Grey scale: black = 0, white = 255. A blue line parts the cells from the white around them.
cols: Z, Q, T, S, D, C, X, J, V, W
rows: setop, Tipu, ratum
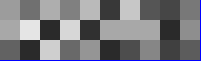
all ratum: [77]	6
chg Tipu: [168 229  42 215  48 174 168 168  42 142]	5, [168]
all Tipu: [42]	2 8
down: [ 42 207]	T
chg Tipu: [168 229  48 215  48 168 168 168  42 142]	2, [42]
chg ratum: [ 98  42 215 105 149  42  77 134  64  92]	2, [207]
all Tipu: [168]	0 5 6 7

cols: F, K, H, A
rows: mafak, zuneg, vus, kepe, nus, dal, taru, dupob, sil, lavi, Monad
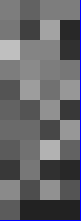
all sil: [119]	1
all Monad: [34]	1 2 3
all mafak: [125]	0 2 3

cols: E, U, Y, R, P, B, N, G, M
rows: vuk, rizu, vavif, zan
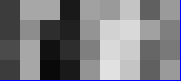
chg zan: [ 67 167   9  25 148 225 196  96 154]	0, [60]
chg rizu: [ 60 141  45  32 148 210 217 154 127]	7, [161]
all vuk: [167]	1 2
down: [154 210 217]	B
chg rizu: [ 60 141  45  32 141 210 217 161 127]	4, [148]

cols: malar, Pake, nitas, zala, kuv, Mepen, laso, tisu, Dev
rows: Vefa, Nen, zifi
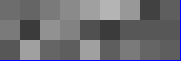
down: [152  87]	laso
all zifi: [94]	3 5 8
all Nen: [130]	3
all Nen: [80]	4

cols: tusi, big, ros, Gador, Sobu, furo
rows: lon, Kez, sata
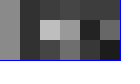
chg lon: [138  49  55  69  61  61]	2, [61]
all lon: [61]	2 4 5

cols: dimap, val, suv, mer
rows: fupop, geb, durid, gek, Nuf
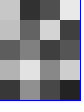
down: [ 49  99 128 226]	val
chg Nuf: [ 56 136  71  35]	1, [144]

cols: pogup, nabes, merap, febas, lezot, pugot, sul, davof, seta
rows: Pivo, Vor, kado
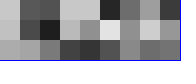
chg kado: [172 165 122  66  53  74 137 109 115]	5, [82]
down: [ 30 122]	merap
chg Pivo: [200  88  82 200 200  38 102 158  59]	6, [109]
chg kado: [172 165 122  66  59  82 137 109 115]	4, [53]
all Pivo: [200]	0 3 4

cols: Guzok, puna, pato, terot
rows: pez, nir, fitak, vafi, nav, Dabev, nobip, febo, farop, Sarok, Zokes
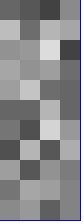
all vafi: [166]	0
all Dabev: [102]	0 1 3
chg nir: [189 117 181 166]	1, [109]

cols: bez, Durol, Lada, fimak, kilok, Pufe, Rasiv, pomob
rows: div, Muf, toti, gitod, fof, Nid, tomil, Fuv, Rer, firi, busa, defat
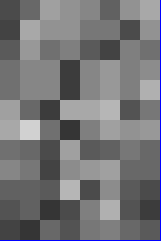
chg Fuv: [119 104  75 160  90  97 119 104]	0, [112]
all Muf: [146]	2 3 7
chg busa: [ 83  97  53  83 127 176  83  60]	3, [75]
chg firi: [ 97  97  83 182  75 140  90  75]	2, [90]

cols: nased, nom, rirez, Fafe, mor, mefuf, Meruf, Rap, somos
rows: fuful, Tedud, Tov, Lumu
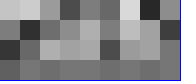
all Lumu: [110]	2 5 7
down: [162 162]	Rap
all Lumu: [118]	1 3 4 6 8
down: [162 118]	Fafe
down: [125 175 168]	mor
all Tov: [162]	3 7

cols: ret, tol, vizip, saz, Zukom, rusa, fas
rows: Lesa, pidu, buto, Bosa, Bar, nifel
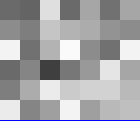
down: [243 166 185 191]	fas
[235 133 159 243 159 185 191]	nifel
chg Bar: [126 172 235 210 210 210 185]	3, [203]
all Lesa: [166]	4 6
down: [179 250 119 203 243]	saz
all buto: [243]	0 6

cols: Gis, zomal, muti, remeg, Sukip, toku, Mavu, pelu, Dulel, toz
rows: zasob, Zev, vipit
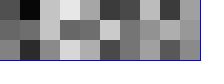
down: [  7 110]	zomal
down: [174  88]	Dulel
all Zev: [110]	1 4

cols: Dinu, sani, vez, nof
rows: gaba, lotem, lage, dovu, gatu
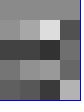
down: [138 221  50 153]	vez
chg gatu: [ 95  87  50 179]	2, [58]
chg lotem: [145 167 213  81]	2, [221]
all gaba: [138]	0 1 2 3
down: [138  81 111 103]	nof
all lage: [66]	0 1

